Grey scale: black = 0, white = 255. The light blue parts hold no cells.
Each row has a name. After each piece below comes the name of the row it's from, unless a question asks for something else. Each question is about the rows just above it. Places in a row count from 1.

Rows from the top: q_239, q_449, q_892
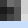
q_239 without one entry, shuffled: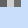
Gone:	[56]
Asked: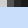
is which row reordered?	q_449
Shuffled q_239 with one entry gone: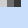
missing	[98]
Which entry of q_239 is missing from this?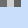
[56]

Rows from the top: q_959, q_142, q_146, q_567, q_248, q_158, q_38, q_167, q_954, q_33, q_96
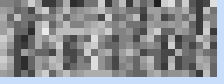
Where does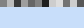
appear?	q_959
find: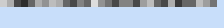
q_158
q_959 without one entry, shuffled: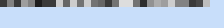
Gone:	[87]

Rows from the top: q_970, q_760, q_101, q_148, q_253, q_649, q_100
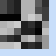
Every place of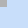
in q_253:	2
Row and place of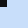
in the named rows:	q_148, 6
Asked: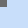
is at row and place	q_649, 6
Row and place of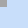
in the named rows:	q_649, 4

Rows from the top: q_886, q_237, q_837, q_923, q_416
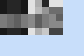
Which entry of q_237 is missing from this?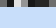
[186]
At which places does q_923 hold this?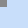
5 8 9

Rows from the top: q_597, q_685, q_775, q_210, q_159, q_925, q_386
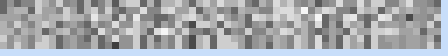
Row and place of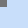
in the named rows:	q_210, 63
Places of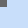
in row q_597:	1 3 12 14 21 23 28 37 63
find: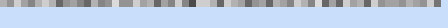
q_210
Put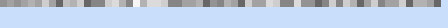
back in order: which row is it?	q_685

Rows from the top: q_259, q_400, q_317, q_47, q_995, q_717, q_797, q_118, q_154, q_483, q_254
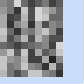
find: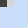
q_797
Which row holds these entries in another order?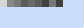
q_259
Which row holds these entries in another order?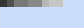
q_483
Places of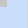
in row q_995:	1 7
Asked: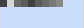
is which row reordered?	q_797
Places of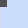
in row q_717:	2 5 8 9

